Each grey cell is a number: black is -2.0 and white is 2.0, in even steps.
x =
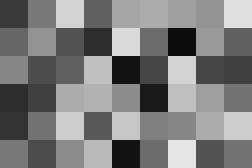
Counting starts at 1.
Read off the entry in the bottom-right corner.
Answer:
-0.2
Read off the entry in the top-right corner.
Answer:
1.5
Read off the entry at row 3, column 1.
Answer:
0.1
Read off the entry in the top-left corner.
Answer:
-1.1
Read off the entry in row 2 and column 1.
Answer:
-0.4
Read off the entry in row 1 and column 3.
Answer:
1.3
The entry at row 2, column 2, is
0.3
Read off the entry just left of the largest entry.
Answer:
-0.3
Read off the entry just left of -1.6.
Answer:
0.2
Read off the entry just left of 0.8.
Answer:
0.7
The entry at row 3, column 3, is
-0.5
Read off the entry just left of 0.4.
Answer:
-1.8
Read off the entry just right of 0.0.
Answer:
0.1
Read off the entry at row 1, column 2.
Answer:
-0.1
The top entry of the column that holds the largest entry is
0.5

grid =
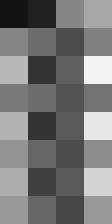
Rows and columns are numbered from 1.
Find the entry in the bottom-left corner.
0.4
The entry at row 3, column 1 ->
0.9
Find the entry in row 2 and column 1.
0.1
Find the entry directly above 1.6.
-0.2
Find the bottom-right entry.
0.4
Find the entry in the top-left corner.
-1.7
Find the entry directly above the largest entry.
0.0
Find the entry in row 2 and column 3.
-0.8
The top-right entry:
0.6
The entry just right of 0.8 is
-1.2

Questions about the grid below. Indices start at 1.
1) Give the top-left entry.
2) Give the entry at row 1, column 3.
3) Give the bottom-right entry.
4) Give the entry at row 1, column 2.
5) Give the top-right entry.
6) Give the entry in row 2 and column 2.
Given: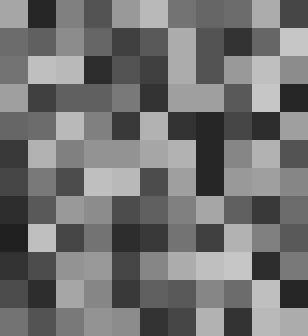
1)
0.6
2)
0.0
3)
0.7
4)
-1.4
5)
-0.9
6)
-0.5

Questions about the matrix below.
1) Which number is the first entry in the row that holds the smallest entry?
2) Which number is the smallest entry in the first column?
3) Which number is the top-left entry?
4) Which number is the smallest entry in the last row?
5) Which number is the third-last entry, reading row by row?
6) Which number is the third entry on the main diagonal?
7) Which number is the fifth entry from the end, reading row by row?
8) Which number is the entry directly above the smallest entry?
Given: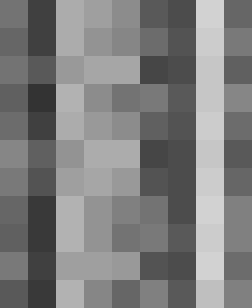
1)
-0.5
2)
-0.6
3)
-0.2
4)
-1.1
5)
-0.6
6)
0.4
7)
-0.4
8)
-0.6

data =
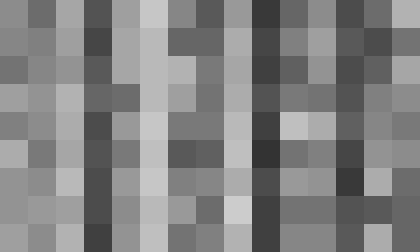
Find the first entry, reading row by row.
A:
0.2
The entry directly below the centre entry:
-0.5
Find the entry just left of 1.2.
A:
-0.3
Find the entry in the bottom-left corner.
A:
0.5
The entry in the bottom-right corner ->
-0.4
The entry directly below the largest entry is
0.8
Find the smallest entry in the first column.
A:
-0.2
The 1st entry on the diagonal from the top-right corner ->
0.8
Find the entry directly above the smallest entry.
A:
-1.0
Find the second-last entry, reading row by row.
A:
0.7
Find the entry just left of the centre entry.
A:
-0.1
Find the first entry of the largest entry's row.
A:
0.3
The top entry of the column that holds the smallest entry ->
-1.1
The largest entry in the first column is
0.7
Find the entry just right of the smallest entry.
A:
-0.2
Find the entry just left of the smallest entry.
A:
1.0
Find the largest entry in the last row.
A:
1.0
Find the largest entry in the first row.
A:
1.1
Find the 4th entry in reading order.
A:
-0.7
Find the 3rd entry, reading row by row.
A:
0.6
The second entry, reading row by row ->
-0.3
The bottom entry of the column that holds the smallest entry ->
-1.0
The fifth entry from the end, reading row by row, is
0.1
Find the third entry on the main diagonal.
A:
0.3
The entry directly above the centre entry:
-0.2

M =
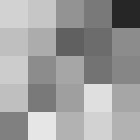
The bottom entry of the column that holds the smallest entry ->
0.8
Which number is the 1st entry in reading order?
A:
1.3
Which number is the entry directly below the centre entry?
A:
0.5
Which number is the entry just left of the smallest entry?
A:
-0.1
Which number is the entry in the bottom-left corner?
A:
0.0
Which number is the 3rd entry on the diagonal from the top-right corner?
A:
0.6
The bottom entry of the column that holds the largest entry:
1.6

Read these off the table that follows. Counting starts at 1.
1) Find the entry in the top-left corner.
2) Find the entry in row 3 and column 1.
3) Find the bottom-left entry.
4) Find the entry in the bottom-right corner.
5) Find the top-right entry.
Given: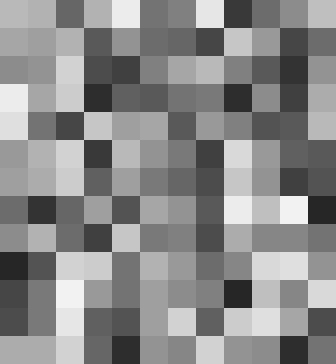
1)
0.9
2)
0.2
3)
0.7
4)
-0.2
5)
1.0

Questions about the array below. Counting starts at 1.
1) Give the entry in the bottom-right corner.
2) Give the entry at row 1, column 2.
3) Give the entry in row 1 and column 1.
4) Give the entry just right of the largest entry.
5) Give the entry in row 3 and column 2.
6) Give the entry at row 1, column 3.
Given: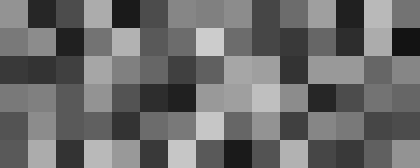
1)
0.3
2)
-1.4
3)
0.3
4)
-0.3
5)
-1.2
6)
-0.8

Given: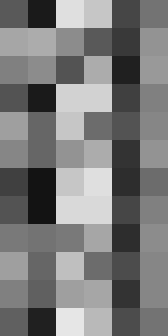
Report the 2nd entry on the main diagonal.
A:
0.7
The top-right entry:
-0.2
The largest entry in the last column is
0.4
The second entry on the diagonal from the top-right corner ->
-1.1
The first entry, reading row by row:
-0.6
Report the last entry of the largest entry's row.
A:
-0.2
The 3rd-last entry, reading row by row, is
0.9
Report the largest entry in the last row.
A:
1.6
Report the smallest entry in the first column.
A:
-1.0
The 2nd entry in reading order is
-1.6
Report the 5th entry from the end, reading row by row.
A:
-1.5
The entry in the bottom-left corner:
-0.5
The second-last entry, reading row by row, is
-0.8
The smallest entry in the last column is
-0.3
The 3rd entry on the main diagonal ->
-0.7
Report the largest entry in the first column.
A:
0.6
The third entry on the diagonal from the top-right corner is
0.7
